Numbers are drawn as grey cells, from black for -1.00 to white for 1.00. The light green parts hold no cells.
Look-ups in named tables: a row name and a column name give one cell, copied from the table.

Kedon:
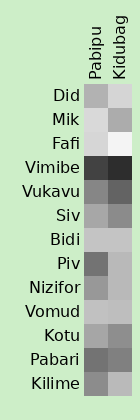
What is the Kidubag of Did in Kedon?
0.67
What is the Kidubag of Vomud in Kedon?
0.49
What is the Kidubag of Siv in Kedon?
0.09
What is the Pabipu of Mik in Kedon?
0.70
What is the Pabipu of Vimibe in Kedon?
-0.48
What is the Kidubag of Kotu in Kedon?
0.11
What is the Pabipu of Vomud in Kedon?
0.51
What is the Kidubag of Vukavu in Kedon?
-0.22
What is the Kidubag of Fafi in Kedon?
0.91
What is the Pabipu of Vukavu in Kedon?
0.05
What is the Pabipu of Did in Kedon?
0.40
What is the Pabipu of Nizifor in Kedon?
0.19
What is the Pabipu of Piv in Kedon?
-0.10
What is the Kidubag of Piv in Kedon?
0.45
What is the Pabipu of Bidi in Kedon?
0.54
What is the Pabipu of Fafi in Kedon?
0.68
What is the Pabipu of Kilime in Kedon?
0.10
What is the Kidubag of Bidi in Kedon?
0.54
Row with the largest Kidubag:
Fafi

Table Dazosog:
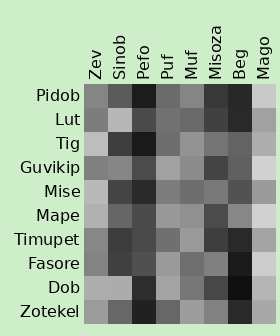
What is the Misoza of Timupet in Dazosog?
-0.51
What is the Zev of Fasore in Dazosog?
0.03
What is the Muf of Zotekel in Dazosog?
0.23
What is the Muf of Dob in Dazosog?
-0.07
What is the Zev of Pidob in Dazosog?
0.04
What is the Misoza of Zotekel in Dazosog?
0.01
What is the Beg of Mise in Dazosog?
-0.36
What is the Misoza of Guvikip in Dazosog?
-0.47
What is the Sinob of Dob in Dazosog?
0.35
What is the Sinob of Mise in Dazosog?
-0.47
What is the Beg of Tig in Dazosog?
-0.22
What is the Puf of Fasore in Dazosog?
0.21
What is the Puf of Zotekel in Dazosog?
-0.19
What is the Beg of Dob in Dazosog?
-0.88
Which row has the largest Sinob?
Lut

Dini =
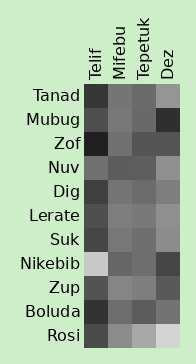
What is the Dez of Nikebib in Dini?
-0.45
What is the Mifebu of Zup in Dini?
0.04
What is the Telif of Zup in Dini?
-0.35
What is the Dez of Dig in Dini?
-0.01
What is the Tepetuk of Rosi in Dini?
0.31
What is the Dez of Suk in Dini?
0.10
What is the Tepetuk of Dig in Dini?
-0.15
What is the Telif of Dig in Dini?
-0.50
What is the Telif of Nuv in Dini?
-0.11
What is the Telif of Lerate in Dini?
-0.38
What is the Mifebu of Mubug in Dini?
-0.05
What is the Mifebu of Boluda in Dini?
-0.14
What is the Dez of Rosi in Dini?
0.66
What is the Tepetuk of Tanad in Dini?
-0.17
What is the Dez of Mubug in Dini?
-0.63
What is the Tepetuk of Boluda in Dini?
-0.28
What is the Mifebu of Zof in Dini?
-0.11
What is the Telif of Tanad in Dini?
-0.58
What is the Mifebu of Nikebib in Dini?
-0.20

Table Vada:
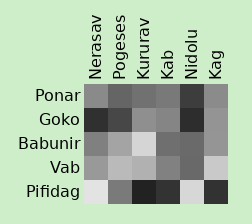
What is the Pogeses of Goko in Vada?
-0.44
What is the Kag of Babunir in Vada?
0.17
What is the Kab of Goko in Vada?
0.04
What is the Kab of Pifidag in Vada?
-0.60
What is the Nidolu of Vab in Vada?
-0.18
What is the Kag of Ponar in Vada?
0.09
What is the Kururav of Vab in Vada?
0.39
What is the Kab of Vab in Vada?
0.01
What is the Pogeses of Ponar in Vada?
-0.21
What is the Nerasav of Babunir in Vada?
0.00
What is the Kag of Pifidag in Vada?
-0.61
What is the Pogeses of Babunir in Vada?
0.29
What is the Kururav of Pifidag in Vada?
-0.73
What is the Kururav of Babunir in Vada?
0.67
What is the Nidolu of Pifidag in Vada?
0.69
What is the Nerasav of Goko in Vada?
-0.62
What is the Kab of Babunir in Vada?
-0.13
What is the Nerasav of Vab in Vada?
0.20
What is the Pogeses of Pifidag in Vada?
-0.04
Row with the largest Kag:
Vab

